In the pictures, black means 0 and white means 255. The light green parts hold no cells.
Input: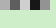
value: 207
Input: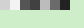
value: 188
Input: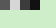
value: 214
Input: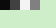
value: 65
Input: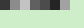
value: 76
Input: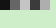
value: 196
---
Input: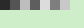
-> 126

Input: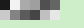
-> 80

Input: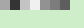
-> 124

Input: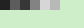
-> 214

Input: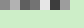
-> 61

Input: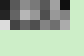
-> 161

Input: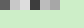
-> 188

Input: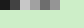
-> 110
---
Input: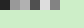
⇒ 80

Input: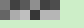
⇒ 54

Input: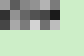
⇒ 211

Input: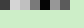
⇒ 5

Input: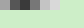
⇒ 119

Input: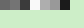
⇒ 174

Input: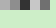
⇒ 51

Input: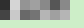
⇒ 181
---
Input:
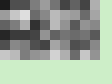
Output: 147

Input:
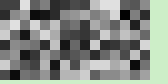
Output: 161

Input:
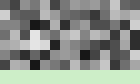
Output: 166

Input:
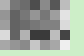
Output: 239

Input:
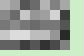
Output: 129

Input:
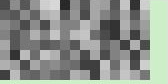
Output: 118
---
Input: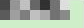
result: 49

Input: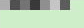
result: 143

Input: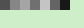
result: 196

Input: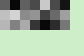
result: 201

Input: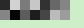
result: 50

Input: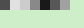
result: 25

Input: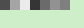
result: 107

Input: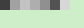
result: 144

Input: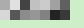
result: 203
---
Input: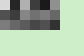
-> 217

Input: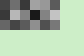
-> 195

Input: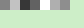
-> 255

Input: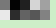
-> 233

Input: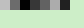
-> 191

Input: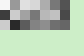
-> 246
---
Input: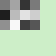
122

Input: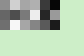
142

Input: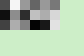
77

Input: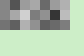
134

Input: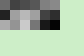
107

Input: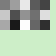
124

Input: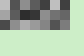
191

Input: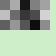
116
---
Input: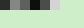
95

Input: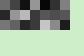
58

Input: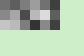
125

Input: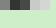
52

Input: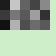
177

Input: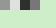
150
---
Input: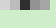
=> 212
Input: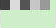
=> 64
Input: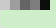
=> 202
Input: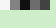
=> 245
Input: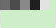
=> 107
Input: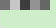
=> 114
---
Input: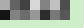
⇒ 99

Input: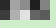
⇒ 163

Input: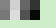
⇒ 208

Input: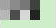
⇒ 139

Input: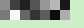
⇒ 63

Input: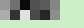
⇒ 112

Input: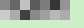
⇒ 103

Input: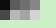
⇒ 91

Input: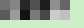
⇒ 133

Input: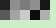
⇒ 143
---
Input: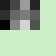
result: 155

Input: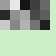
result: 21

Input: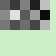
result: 128

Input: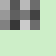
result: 185

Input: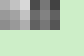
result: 216

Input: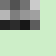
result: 114

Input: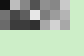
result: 135

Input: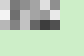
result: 143

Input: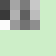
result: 124

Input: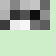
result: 187
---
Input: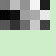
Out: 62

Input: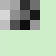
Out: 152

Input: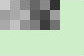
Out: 113

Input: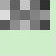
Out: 68

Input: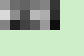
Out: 14

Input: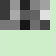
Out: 67

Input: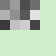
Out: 68
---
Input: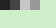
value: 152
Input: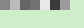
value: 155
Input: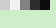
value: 13
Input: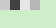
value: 182
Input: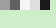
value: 26
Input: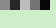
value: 6
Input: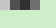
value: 112
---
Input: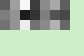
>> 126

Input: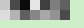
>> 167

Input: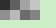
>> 185

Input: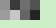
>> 198

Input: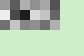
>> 218

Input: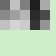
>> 182

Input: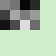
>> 166

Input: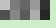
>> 90

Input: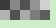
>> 169

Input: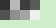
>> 143
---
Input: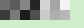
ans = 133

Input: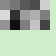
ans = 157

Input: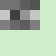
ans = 148

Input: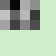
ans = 184

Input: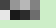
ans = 183

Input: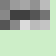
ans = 64

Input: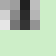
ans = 43
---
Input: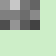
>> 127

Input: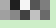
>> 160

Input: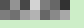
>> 125

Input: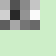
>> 208

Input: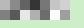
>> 128

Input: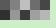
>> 48

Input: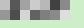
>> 150
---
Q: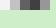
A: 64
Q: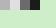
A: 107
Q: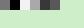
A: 56
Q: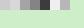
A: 239
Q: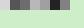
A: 35
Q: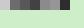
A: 150
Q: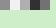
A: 49
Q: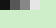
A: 135
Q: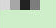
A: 34
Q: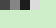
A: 28
